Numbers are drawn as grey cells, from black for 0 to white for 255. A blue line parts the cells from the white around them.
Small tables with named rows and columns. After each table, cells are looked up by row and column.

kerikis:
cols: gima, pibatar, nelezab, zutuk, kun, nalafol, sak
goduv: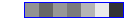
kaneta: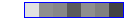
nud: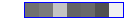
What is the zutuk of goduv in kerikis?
123
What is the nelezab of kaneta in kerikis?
135
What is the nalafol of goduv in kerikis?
234
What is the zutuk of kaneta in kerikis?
90
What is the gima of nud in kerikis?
112
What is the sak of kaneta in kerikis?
67
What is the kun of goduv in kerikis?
181
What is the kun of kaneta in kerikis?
143
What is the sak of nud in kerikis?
241
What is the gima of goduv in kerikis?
146
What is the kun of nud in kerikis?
105
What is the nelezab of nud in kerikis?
196
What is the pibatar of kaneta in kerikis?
143
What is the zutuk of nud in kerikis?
101
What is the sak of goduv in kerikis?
52
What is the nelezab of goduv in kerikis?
151
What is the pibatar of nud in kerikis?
123
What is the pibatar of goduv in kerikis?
104
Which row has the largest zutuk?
goduv

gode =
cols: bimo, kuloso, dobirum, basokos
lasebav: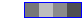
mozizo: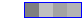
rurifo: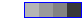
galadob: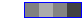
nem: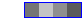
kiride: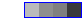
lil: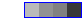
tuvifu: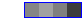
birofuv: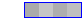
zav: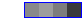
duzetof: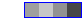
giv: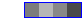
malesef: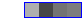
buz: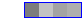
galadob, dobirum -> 131
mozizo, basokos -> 179
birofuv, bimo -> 170
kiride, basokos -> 58
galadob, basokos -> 65
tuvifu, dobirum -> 127
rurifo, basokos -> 56
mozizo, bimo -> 127
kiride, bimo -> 187
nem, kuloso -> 196
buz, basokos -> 174

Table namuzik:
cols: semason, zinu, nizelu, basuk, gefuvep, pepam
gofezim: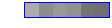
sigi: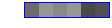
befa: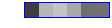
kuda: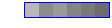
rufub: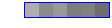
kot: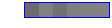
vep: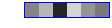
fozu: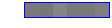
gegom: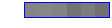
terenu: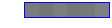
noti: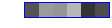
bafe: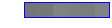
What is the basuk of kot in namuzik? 127
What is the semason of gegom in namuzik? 132
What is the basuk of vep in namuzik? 213
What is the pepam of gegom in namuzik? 113
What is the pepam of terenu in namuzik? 128
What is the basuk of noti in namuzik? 183
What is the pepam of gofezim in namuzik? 110
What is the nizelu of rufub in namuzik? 152
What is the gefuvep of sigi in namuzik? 73
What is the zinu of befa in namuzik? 183
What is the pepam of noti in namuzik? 76
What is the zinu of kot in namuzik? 129
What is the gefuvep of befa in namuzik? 110
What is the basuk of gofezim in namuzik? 145
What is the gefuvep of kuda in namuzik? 121
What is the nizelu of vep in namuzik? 37
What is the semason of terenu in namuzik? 123
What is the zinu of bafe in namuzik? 119

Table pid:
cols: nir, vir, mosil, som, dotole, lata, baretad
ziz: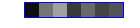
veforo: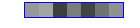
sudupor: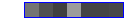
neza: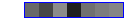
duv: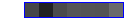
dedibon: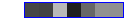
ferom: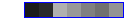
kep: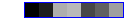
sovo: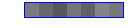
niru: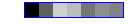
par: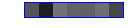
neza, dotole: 112
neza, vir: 71
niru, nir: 1
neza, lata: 125
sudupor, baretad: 72
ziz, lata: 68
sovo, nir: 123
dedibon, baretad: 144
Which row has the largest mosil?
niru

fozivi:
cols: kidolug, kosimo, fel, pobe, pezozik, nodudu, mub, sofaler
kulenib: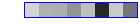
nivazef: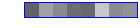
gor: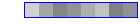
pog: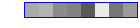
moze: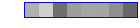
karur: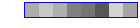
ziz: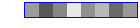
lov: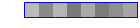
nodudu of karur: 87
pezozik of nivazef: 105
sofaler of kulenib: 117
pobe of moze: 157
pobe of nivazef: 109
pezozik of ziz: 145
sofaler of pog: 154
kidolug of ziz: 156
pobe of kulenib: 147
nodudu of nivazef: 200
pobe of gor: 147
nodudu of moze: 165
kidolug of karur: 172
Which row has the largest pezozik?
kulenib

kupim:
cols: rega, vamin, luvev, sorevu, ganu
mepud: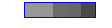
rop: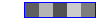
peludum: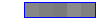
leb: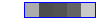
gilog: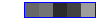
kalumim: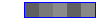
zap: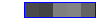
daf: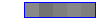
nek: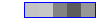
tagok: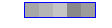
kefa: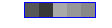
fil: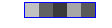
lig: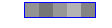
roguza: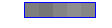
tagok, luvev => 197
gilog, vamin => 116
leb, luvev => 82
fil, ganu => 90
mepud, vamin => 150
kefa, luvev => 169
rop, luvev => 82
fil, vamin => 98
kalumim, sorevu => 97
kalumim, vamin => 121
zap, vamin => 68
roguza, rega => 126
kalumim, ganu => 136
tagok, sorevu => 137
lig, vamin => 118
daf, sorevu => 135
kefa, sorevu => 151
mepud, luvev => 107
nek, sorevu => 92
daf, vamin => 115
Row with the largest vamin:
nek

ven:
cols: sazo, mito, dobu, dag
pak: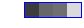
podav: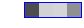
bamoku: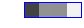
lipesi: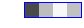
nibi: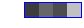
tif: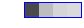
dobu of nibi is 77
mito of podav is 210
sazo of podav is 77
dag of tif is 218
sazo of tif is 74
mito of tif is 189
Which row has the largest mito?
podav

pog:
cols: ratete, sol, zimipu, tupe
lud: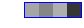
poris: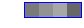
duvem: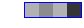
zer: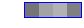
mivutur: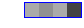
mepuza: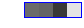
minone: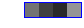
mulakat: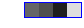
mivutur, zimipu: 170
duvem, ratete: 177
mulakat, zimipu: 30
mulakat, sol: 79
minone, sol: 64
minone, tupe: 149
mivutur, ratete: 170
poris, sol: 147
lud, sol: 134

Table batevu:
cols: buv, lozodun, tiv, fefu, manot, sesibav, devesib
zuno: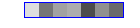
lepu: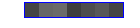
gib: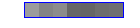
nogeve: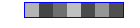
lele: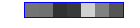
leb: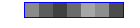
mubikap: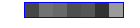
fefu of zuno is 173
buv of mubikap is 70
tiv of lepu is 106
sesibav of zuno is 144
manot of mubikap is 86
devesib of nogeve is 80
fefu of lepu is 62
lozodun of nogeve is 70
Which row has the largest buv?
zuno

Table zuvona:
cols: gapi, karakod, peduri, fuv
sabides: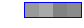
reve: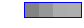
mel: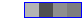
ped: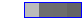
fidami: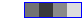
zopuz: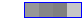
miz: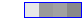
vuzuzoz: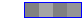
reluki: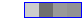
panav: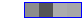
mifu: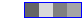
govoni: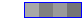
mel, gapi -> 180
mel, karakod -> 81
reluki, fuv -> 146
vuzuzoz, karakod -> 165
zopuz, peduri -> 128
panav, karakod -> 85

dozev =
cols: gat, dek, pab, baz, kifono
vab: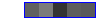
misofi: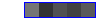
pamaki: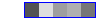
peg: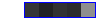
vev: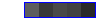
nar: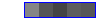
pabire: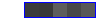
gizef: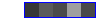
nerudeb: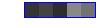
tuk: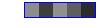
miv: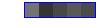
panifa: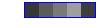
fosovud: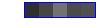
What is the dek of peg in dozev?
35
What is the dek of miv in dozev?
53
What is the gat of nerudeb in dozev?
52
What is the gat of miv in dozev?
115
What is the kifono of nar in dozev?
87
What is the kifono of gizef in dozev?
74
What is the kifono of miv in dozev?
75
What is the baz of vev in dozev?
65
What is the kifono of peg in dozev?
143
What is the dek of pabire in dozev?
57
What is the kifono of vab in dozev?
90
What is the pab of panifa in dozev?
121
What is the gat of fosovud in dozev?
47

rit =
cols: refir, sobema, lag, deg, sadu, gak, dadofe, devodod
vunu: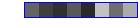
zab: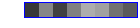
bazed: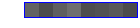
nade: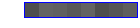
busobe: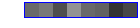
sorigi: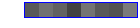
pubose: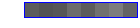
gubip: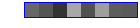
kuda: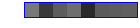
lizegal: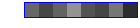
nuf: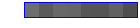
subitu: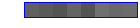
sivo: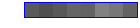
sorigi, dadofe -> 82
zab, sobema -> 135
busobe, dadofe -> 51
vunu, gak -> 194
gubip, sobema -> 84
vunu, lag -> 48
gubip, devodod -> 90
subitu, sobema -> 90
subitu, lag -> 84
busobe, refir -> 106
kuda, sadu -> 41
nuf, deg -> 101
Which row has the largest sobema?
zab

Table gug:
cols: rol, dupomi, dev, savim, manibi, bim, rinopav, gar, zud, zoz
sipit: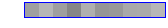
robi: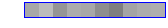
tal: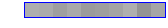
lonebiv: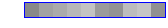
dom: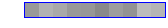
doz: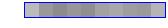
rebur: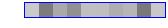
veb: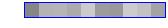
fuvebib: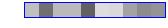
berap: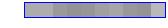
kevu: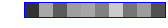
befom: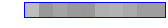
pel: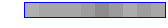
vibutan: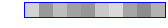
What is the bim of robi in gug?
142
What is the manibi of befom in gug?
152
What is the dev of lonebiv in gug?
171
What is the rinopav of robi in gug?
127
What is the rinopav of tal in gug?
164
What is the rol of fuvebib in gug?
191
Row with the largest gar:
veb

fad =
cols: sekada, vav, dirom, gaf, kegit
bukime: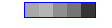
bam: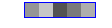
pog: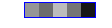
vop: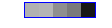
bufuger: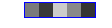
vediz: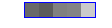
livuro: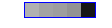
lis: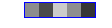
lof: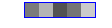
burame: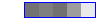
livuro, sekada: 177
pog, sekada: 150
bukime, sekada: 168
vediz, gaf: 132
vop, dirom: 143
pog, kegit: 23
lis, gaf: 142
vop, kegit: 23
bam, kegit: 173
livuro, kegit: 23
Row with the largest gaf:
burame

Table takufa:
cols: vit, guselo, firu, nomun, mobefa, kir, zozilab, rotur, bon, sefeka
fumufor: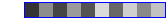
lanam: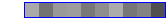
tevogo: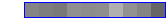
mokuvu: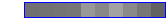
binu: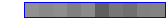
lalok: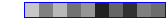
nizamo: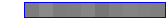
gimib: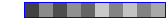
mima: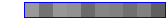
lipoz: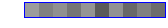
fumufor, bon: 137
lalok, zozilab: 101
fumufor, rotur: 207
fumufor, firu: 69
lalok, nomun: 114
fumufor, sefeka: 194
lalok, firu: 184
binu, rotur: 112
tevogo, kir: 142
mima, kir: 133
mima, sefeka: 96
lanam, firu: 153
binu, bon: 129
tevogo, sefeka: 102
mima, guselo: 115
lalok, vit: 199
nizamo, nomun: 126
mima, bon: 129

